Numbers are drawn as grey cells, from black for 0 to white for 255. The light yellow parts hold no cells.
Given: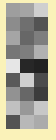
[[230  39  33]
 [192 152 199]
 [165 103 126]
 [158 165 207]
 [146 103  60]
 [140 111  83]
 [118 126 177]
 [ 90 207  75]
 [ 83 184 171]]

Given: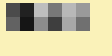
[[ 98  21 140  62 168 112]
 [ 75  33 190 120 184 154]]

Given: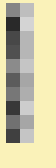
[[139 197]
 [133 190]
 [119 174]
 [113 166]
 [ 92 166]
 [ 80 182]
 [ 72 182]
 [ 64 197]
 [ 56 205]
 [ 41 212]]

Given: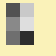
[[137 222]
 [111  45]
 [ 82 201]]

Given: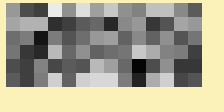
[[165 178 178  47  63  91 104  40 137 152  55  84 165 152]
 [152  77  63 235 144 222 159 199 144 130 192 192 137  91]
 [117  55  40 185 104 144  98 110 117 199 172 130 124  63]
 [110 124  20 124  84 110 152 159  98 137  98 144  84 117]
 [ 91  63 124 207  98 207 215 215 124  34 172 207  71  84]
 [ 77  63 130  71  91  84 185 159 104   5  77 144  55  55]]

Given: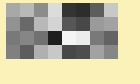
[[168 184 140 220  52  45  93 200]
 [146 105 184 212  86  72 154 162]
 [128  93 176 200  72  78 162 134]
 [121 134 113  30 244 236 121  99]]
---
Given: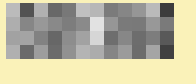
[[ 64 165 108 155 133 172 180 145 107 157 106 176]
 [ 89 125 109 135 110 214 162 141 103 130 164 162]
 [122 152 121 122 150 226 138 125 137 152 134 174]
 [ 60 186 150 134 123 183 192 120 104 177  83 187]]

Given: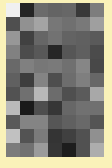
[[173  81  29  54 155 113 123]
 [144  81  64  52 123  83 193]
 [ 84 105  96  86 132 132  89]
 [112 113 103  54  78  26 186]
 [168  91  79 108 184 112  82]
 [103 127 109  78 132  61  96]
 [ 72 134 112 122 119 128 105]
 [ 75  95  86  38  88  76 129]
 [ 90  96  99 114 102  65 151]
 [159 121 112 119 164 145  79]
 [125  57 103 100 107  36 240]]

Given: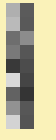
[[ 84 211]
 [ 87 146]
 [ 52  98]
 [ 69 217]
 [ 76  57]
 [ 86 121]
 [140 110]
 [ 89 186]
 [ 91 175]]

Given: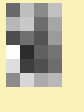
[[184 171 215 140]
 [109  79  62 222]
 [116  96  44 255]
 [155  84 112  77]
 [166 109 200 183]
 [192 138 190 105]]

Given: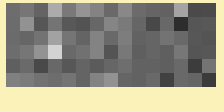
[[ 59 101 105  65 105  98 101 146 131 100 116 109 114 123 128]
 [116  60 105  95  98  98 110 102  91 100  87 104  73 106  95]
 [ 87  85 119  95 101  95 120  84 131 113 105 211 147 118 109]
 [ 84  87 105 115 101  98 125 105 131 100 117 162 115 102 107]
 [ 88  86  45 104  72 102 122 133 103  83  88 116  86 146 108]
 [ 75  74 164  98 101 107 136 105 131 148 121 171 100 118 109]]

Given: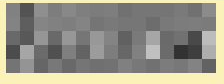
[[ 98 131 120 124 113 120 128 114 112 117 105 120 102 148 116]
 [174  62  50 107 192 129 103 125 156  99 127  80 107 166  76]
 [188  73 113 106 166 122  97 132 152 118 151 105 150  88 105]
 [123 125 124 121 109 118 118 121 117 132 126 129 133  94 131]
 [139 113 122 117 118 118 113 126 124 127 136 125 143  83 129]]

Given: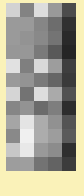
[[ 60  99 115 158 157]
 [ 47 140 153 232 199]
 [ 91 157 172 240 137]
 [ 84 145 172 228 165]
 [ 45 126 107 147 134]
 [ 81 170 221 115 213]
 [ 58 101 122 147 154]
 [ 63 157 217 127 225]
 [ 37  89 122 151 151]
 [ 42 116 137 147 154]
 [ 49 109 134 154 154]
 [ 76 153 221 131 210]]
